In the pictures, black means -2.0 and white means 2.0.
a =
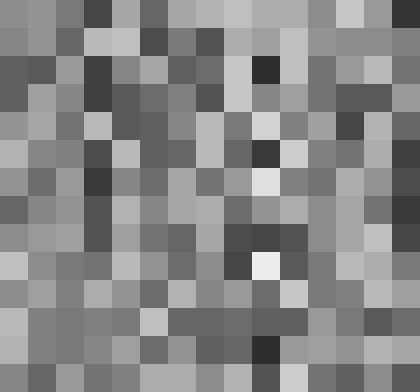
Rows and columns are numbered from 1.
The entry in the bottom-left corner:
0.1
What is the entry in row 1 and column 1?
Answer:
0.2
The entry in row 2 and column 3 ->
-0.4
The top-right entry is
-1.2
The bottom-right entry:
-0.6
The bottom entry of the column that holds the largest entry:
-0.7
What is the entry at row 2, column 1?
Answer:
0.1
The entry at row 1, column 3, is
-0.1
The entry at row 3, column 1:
-0.5
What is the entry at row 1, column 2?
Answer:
0.3
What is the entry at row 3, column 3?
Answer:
0.4
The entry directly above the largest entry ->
-0.9
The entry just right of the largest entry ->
-0.6
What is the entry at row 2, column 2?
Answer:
0.3

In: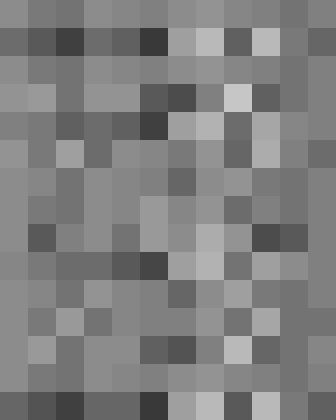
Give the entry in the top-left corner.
0.2
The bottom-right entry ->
-0.5
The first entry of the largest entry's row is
0.3
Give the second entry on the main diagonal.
-0.6
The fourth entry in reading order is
0.2
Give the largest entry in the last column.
0.1
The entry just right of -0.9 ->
0.5
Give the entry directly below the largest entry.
-0.3
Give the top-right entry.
0.0
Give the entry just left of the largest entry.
0.0
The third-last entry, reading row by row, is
0.9
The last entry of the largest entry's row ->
0.0
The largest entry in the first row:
0.3
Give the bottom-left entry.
-0.4
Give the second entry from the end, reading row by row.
-0.1
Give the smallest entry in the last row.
-1.1
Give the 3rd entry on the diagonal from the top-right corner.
0.0
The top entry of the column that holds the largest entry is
0.1
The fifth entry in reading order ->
0.1

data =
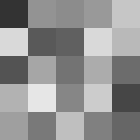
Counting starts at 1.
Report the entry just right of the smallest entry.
0.3
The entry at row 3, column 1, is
-0.7
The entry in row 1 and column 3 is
0.2
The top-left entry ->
-1.2
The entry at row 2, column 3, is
-0.5
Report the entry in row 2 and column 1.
1.4
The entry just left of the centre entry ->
0.6

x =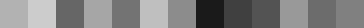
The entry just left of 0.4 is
-0.7
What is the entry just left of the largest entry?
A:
0.8

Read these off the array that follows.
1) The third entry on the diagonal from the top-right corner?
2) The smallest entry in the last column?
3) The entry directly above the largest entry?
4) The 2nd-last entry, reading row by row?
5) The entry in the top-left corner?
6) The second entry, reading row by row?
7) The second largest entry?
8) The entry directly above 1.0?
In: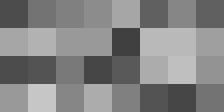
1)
0.7
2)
-0.5
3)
-0.7
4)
-0.9
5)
-0.8
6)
-0.2
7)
1.0
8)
0.9
